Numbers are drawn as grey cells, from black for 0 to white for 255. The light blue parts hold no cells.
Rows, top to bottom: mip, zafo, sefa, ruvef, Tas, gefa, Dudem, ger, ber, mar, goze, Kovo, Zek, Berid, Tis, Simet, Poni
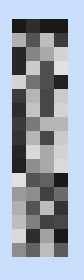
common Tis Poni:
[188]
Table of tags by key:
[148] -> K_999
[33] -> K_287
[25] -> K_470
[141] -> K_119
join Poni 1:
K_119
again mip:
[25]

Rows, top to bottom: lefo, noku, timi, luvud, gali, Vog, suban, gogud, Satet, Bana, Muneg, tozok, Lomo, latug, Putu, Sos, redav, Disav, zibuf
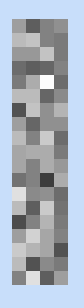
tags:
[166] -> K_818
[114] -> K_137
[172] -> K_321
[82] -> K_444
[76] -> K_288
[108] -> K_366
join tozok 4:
K_321
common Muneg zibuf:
[130]
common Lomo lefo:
[144]
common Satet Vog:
[187]
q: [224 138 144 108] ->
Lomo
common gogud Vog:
[102]
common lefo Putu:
[130]

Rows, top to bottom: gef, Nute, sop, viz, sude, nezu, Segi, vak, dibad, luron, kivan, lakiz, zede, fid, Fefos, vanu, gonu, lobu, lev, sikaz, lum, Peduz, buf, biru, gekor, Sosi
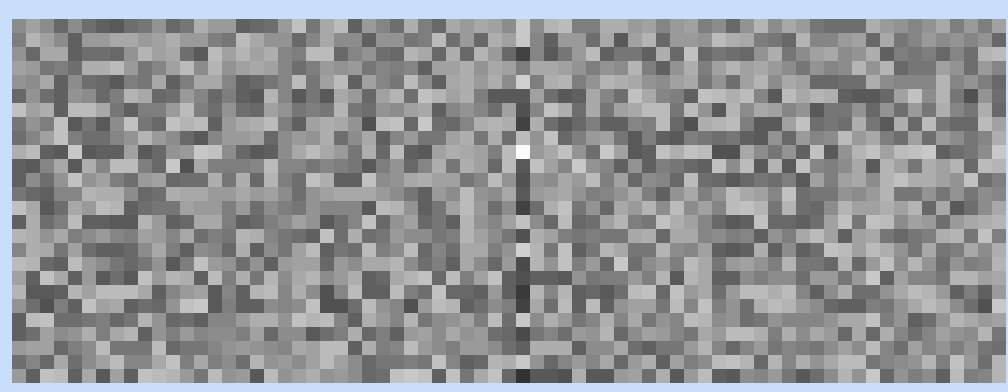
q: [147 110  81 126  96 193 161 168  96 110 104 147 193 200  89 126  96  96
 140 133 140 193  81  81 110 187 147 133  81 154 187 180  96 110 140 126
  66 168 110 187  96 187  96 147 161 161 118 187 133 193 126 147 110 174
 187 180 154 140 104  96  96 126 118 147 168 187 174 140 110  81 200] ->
lum
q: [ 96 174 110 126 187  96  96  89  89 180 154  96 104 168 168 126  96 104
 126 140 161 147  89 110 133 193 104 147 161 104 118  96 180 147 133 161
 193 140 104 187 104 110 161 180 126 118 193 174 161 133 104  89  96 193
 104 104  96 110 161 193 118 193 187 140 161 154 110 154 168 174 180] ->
Fefos
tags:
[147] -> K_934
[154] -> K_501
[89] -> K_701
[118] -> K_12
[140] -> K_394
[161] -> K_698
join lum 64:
K_934
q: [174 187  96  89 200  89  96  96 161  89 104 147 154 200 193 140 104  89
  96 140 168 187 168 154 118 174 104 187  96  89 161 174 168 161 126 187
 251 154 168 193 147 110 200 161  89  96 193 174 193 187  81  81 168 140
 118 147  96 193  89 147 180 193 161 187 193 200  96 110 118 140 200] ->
luron
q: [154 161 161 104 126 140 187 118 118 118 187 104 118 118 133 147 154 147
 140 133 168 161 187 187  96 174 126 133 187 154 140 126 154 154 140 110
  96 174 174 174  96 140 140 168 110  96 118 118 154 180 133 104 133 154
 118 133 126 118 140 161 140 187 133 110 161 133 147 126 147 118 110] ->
biru
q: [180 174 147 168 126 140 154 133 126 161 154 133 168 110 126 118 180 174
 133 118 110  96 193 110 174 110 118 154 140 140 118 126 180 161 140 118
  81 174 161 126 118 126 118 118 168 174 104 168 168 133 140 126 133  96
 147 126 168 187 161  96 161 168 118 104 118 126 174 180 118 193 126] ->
vanu
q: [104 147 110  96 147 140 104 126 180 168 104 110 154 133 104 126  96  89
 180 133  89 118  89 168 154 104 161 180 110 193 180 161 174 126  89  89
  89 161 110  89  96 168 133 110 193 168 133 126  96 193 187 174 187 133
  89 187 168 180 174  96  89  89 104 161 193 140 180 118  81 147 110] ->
nezu

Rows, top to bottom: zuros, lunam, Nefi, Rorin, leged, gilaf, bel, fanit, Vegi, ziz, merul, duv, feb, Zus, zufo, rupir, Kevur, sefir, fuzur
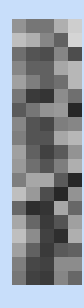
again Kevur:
[97]
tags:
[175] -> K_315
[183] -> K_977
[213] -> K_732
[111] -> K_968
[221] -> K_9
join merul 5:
K_315

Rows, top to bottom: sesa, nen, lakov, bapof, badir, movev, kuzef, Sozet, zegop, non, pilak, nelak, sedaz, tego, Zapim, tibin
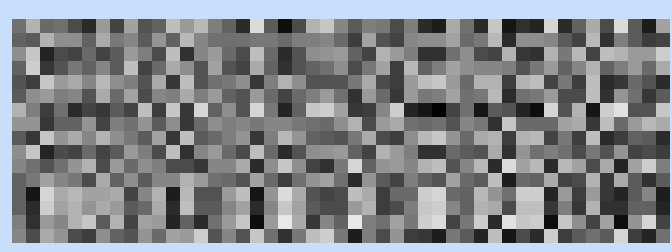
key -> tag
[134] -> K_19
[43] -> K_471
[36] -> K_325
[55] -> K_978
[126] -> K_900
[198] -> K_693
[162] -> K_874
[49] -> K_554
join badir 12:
K_978
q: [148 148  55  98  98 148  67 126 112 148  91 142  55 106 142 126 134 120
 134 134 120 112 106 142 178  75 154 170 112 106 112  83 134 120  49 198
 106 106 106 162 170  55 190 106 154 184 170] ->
Sozet
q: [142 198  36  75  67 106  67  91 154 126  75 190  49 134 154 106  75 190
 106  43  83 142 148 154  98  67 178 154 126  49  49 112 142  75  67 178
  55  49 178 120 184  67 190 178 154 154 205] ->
lakov
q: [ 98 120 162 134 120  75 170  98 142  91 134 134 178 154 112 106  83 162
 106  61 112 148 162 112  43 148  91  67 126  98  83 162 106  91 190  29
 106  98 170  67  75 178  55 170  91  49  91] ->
nelak

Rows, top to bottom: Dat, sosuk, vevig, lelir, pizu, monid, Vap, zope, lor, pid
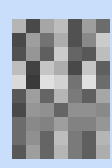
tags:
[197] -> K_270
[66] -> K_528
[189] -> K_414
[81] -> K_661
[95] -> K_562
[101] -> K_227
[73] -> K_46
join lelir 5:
K_46
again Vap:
[144]

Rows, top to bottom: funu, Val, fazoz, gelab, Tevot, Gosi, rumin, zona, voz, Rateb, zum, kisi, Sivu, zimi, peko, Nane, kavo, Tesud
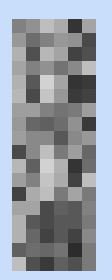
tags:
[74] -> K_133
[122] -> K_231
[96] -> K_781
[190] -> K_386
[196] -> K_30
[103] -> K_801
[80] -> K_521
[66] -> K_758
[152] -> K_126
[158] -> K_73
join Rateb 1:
K_133
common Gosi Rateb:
[74]
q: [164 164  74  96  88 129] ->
zimi
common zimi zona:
[96]

